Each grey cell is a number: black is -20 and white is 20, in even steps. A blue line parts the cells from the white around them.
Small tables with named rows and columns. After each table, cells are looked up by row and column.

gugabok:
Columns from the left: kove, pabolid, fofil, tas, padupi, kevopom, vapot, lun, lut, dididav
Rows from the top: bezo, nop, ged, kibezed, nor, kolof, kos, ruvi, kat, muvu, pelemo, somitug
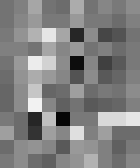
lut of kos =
-2
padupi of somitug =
1
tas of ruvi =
1
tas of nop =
-1
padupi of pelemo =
-6
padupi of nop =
-1
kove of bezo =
-2
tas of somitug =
-5
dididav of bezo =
2

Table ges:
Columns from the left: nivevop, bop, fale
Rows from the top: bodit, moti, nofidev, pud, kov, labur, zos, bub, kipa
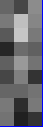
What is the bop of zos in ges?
-4
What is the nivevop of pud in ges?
-14
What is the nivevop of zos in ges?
-4
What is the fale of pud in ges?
-5
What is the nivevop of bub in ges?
-1
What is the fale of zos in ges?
-2

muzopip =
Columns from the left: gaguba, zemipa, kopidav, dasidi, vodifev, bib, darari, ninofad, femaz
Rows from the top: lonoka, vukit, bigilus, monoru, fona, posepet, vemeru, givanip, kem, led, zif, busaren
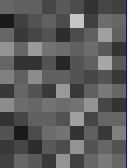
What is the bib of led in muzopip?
-12
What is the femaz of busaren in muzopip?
-4
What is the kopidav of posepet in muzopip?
2
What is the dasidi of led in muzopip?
-3
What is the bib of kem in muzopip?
5
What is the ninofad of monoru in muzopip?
-6
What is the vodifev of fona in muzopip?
-14
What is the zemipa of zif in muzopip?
-9
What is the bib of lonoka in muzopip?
-8
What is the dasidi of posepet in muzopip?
-5
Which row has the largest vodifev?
vemeru

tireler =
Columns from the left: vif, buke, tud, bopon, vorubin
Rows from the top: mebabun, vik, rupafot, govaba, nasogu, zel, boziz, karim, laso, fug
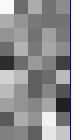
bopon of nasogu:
0
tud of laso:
3
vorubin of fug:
11
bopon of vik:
-2
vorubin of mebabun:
2
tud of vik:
-1
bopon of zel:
-3
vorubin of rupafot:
-1
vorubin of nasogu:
-10
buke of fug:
1
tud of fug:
-5
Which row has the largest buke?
zel

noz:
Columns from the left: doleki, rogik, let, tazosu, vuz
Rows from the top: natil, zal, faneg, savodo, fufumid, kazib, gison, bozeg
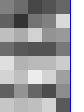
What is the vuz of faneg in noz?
4
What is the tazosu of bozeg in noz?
13
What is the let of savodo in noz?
-7
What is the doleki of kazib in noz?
13
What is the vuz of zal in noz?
14
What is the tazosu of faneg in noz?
3
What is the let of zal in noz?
-2
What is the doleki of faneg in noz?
10
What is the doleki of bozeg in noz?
11
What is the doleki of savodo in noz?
-3
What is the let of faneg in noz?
13
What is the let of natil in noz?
-9
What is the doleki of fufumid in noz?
15
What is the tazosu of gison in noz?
-8
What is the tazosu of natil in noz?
-7
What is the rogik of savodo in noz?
-6
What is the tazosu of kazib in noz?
13

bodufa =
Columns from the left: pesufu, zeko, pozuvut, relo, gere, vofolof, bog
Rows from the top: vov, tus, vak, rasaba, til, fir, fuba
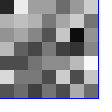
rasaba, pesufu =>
9
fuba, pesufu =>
-7
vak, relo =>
-7
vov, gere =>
-3
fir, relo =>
-8
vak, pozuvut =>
1
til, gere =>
2
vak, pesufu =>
3
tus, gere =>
6
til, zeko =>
-8
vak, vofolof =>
-18
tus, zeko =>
10
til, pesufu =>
-8
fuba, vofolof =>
7
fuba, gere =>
-8
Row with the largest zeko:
vov

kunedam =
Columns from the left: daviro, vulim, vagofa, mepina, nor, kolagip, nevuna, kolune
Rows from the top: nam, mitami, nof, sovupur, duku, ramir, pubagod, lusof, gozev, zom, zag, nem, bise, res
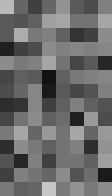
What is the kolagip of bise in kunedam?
-7
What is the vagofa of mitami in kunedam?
-5
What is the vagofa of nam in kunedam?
-10
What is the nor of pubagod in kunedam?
-6
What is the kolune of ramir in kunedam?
1
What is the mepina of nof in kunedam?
0
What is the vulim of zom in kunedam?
6
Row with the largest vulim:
nof

